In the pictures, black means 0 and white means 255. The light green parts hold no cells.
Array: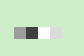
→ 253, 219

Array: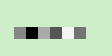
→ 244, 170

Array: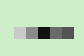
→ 202, 139

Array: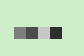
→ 199, 126

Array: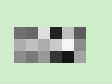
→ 245, 222

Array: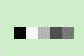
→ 245, 181

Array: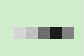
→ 214, 192

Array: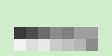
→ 241, 231
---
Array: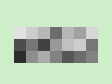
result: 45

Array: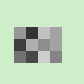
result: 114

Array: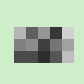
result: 75

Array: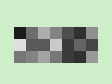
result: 119

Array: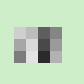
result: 124

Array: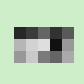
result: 152
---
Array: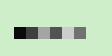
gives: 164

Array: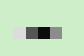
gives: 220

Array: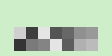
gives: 229

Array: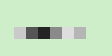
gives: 36

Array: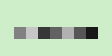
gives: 98

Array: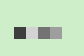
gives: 62
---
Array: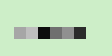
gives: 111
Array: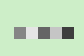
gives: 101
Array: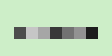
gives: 114
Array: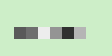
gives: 148
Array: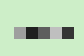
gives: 94
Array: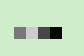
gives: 204
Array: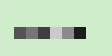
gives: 202
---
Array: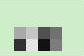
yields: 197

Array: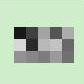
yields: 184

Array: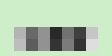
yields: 113

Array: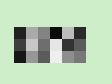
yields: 230

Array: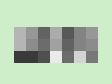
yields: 98

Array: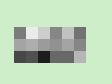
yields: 145

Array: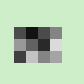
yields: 98

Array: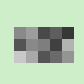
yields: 126

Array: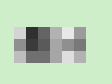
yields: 166

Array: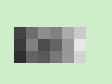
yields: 99
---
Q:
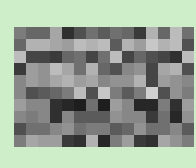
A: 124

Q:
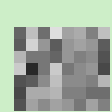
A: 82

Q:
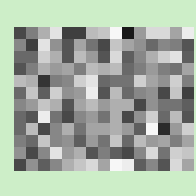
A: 72

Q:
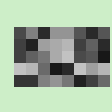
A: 53

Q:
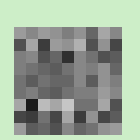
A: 155

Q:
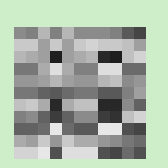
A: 211

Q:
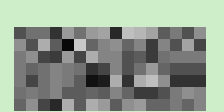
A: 101

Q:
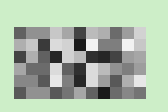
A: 88
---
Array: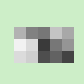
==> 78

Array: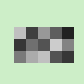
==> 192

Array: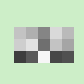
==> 246

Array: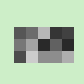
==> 141

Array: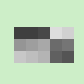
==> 180

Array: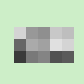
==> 132
